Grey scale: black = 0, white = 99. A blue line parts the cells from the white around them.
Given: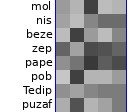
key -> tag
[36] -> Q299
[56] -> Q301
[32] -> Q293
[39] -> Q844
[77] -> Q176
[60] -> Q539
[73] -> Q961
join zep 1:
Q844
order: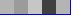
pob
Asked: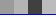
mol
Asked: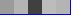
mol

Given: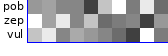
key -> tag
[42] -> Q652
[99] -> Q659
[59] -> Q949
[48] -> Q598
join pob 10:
Q652
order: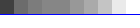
vul
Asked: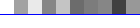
zep
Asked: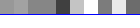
pob
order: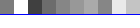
vul
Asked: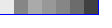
vul

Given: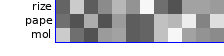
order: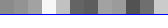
mol
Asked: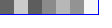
rize
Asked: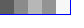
rize
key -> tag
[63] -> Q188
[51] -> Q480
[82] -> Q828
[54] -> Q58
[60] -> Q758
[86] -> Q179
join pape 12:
Q179

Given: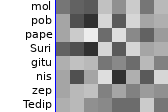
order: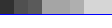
pob
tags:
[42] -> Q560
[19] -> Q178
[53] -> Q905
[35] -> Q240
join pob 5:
Q240

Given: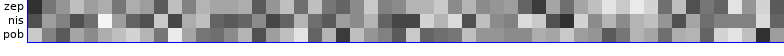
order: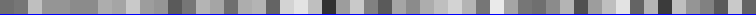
pob
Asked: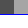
nis
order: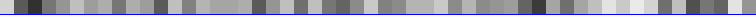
zep

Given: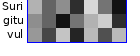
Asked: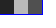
vul
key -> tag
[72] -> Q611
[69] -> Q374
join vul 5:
Q611
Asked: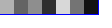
Suri
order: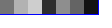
gitu
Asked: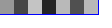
vul
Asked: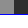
Suri

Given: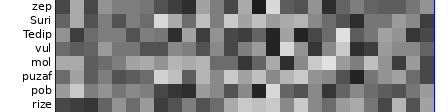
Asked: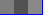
vul
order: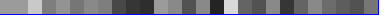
pob
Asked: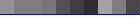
zep
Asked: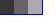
mol

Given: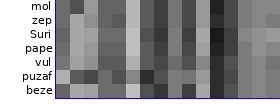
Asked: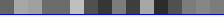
beze
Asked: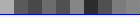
vul

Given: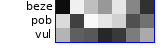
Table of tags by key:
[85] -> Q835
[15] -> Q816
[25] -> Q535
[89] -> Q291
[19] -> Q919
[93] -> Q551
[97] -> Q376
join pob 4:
Q291
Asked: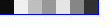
beze

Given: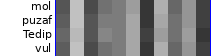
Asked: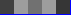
Tedip
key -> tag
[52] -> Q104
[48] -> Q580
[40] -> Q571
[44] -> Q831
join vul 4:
Q831
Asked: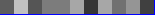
puzaf

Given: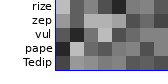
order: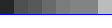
pape
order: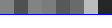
pape
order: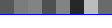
pape
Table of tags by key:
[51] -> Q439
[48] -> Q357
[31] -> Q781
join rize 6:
Q357
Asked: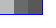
pape
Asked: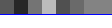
vul
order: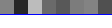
pape

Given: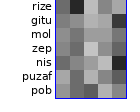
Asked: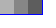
puzaf
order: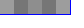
mol
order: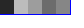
nis

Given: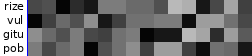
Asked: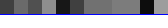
vul
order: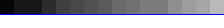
gitu
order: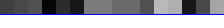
rize
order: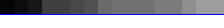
vul
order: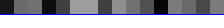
pob
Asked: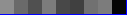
gitu
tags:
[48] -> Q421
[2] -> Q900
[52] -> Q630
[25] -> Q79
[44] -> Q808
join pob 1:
Q421

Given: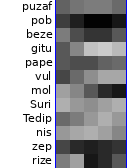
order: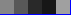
mol
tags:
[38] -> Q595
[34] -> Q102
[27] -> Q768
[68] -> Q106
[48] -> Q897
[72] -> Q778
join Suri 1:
Q106
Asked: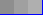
Suri

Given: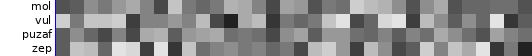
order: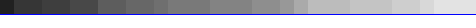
zep
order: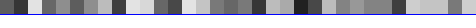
vul
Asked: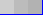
mol
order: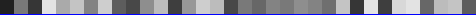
zep
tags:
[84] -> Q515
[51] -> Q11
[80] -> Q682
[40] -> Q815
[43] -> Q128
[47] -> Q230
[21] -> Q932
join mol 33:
Q128

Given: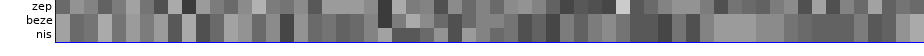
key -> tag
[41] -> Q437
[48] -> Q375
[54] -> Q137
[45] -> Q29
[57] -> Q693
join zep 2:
Q693
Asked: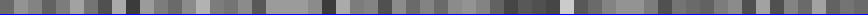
zep
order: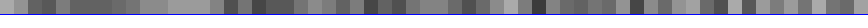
beze
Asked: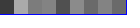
zep
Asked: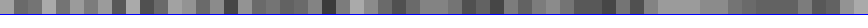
beze

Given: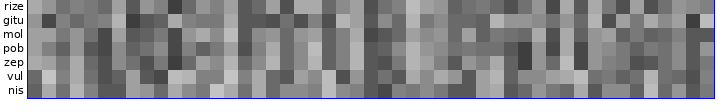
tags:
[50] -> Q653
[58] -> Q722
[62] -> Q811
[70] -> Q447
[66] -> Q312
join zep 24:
Q447
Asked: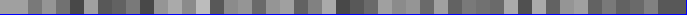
mol
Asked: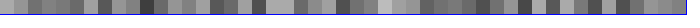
rize
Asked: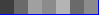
zep
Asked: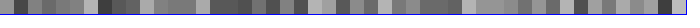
gitu
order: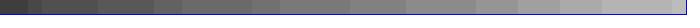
zep

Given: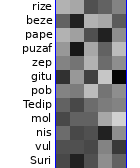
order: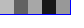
puzaf
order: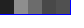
nis
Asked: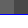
Tedip

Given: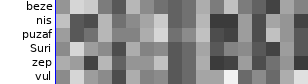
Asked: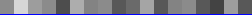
Suri
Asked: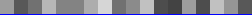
puzaf

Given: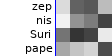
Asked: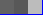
zep
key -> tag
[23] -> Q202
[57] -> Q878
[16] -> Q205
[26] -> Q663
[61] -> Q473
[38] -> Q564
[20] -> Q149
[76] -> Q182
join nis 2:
Q878
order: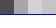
pape
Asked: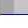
pape
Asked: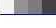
nis
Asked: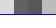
zep

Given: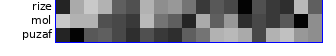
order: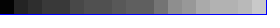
rize
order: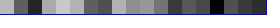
rize
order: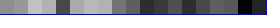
puzaf
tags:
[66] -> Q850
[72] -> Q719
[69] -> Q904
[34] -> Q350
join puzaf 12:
Q904
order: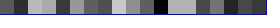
mol
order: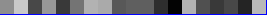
mol

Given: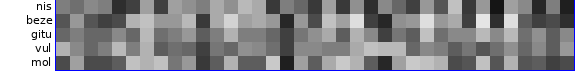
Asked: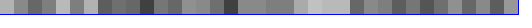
vul
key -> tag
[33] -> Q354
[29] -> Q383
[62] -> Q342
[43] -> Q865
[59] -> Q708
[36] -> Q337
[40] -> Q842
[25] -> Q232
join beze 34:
Q337
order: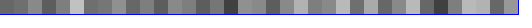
gitu

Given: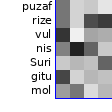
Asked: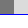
mol
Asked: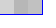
gitu

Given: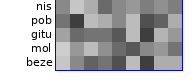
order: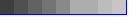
beze
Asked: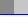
nis
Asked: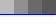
mol
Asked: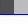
beze
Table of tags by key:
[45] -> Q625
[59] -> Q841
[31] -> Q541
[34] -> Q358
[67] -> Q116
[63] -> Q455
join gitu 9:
Q841

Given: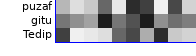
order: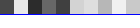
puzaf
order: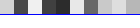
puzaf
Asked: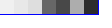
Tedip
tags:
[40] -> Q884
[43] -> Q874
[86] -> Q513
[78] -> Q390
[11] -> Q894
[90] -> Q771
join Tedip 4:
Q513

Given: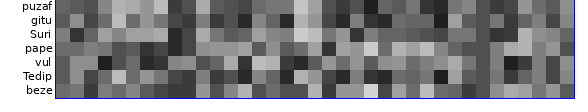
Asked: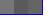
Suri
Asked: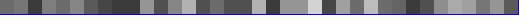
beze
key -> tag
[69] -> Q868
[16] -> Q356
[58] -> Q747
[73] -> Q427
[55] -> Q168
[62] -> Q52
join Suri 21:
Q747
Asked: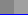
Suri

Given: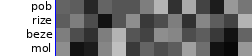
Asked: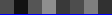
rize
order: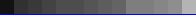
beze
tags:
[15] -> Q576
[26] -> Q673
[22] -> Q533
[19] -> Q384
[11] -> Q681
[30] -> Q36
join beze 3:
Q384
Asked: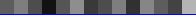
rize

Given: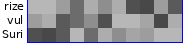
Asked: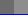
vul
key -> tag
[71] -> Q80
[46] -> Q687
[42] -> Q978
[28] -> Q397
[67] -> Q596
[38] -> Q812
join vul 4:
Q978
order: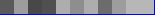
rize
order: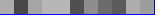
vul
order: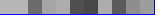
vul

